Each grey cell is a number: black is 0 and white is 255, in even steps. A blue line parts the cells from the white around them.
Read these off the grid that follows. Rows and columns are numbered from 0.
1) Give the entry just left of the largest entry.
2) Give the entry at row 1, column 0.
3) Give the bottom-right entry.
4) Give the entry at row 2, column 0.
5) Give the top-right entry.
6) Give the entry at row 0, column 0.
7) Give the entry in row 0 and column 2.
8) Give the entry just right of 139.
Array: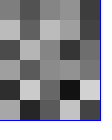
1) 18
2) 187
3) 67
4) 75
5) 61
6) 126
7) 133
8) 146

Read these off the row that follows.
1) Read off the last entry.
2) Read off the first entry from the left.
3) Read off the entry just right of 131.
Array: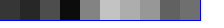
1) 111
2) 54
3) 195

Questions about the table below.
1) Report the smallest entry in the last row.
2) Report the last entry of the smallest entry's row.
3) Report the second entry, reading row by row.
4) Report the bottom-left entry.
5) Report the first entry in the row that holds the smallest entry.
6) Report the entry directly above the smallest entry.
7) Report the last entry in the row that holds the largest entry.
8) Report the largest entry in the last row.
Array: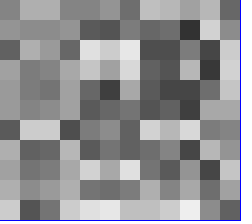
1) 84
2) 140
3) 175
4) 204
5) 148
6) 161
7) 97
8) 238

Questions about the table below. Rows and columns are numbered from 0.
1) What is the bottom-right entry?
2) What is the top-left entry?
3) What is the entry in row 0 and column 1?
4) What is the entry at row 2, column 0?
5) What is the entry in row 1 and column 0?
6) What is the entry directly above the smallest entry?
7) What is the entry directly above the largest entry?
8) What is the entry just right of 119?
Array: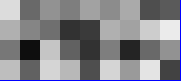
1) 66
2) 220
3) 105
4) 119
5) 176
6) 133
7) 90
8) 14

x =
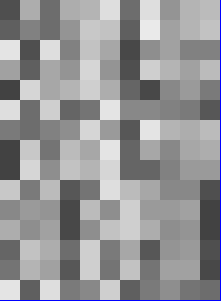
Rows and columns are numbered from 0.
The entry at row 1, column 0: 95
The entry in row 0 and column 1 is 173
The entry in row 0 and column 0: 79
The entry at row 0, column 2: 109
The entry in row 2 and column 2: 222
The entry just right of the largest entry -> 161
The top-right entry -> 187
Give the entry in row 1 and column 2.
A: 109
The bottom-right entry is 109
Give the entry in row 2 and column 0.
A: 228
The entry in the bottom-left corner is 228
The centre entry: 228
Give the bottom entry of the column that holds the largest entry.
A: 122
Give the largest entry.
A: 234
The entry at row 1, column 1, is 129

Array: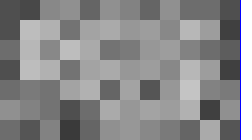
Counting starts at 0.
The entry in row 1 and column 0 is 79
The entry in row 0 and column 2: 136
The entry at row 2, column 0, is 109
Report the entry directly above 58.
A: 79
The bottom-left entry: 109
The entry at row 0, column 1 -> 72
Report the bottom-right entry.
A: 85
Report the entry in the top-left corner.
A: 79
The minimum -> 58
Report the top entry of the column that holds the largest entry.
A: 109
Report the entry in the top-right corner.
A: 79
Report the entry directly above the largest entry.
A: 183
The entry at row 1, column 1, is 189
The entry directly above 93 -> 64
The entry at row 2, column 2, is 136
